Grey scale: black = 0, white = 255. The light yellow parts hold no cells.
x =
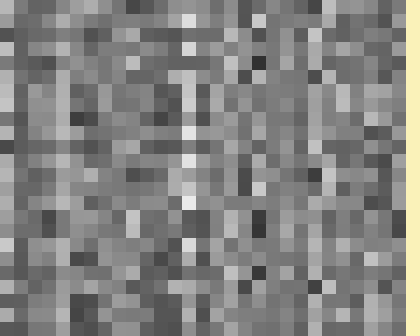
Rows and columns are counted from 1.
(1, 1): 183
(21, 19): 161
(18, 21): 148
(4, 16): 156
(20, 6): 134
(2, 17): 148
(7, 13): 96
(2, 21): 123
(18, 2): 92
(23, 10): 122
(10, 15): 147
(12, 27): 89
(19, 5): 176
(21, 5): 155
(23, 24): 134
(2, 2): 105
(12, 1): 171
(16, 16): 130
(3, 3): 105
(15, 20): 125
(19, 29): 124
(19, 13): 97
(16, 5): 121
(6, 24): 180
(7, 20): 126
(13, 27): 145
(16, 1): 158
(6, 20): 131
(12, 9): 138
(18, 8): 144
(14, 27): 110
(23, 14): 177
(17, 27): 130
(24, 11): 95
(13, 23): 61
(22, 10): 147
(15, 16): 145
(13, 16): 108
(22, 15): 92

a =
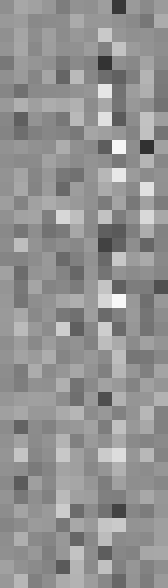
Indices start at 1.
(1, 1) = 143
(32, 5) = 180
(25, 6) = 146
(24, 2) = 187
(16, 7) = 140
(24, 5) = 206
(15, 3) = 161
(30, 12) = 129
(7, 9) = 114
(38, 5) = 119
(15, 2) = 131
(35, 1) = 138
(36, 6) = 160
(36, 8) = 128
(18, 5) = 142
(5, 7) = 130
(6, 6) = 186
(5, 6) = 138
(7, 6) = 146
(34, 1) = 145
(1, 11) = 138
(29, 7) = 153
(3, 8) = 201
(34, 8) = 149
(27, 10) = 150
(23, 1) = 154
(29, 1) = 150
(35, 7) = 150
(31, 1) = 140
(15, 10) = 120
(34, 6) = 159
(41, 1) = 161
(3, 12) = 139
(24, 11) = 115
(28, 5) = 176
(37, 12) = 149
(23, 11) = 117
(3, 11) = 146
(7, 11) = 175

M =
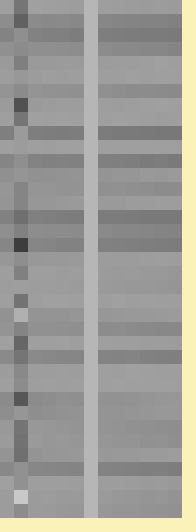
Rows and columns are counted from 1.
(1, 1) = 159
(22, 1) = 159
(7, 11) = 140
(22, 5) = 160
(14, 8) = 144
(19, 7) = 182
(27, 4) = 157
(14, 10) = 143
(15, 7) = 182
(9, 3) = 160
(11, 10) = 159
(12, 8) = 128
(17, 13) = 131
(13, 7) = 182
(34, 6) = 132
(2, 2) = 97
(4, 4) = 143
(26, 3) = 138
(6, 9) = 158
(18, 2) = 61
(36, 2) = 200
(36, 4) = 156
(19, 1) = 151
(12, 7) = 182
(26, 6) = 134
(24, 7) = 182
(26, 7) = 182
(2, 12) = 131
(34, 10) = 129
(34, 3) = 135
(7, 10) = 140
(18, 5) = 130
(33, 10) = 153
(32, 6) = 150
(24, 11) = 137
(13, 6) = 148
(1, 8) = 158
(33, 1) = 148

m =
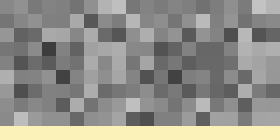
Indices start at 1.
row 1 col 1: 136
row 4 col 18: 178
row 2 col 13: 117
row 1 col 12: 123
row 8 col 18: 94
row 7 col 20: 104
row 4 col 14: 130
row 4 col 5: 130
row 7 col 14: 90
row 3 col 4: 169
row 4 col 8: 167
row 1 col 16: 125
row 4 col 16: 103
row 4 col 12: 83
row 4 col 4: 61
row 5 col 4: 91
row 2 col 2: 134
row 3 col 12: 132
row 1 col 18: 123
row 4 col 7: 161
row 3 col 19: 84
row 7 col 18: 174
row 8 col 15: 186
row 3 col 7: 172
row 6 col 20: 151
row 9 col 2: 189
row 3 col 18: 184
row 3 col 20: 101
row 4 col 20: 175
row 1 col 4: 131
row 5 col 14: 94
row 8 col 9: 153
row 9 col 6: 104
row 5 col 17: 111
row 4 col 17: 130
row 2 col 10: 182
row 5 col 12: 105
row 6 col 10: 132

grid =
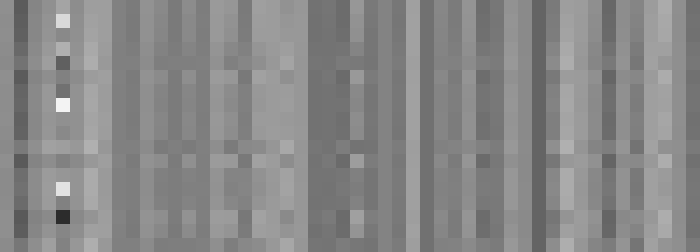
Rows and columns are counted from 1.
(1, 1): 143
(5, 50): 119
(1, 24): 117
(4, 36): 121
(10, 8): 157
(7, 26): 137
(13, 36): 122
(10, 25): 112
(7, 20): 155
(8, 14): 133
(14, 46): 120
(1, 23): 114
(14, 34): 140
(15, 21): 159
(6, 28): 131
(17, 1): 143
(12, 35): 107
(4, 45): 145
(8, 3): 137
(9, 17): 143
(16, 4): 138
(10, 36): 118
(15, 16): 148
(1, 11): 146
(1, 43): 143
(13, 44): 117
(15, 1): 140
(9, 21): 153
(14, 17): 130
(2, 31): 113
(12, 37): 144
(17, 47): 157
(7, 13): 123
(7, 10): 124
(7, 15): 126
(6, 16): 155
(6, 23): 114
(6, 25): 107
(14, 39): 100
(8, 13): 123

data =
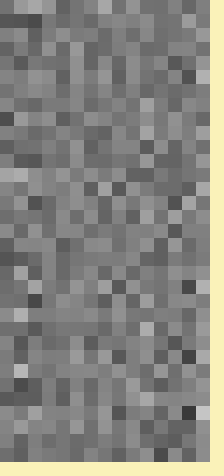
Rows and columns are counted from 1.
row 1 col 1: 114
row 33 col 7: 131
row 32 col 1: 128
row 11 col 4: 128
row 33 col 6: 106
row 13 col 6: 123
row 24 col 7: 118
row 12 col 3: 87
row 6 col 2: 125
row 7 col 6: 133
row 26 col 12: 95
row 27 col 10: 126
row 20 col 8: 104
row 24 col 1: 111
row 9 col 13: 145
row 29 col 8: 135
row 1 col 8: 167
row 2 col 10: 128
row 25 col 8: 122
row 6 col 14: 82
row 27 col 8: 126
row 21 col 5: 114
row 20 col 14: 132
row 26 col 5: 126
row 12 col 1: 126
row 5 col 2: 90
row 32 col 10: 140
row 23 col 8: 122
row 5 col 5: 111
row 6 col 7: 124
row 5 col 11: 119
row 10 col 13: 142
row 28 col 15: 148
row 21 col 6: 148
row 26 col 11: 143
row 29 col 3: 93
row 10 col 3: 106
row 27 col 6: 135

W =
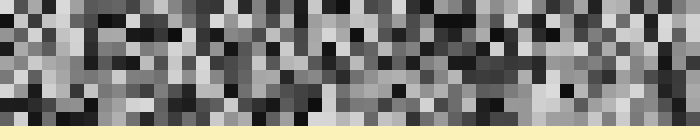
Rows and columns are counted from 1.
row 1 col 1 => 217
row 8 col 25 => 88
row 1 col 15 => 58
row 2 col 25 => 152
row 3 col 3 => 210
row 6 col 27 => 145
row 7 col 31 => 146
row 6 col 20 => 169
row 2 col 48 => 217
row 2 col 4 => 195
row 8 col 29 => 125
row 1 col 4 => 36
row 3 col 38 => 175
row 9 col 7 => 34
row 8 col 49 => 26
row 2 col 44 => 215
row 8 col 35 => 31
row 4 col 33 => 95
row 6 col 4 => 194
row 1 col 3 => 168
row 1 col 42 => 163
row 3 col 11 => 22
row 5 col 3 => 202
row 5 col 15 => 216
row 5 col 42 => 112
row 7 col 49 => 60
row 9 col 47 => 175
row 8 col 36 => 18
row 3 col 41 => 158
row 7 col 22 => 66
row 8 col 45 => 217
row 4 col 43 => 87
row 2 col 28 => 104
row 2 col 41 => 144
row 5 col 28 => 31
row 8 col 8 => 139
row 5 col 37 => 56
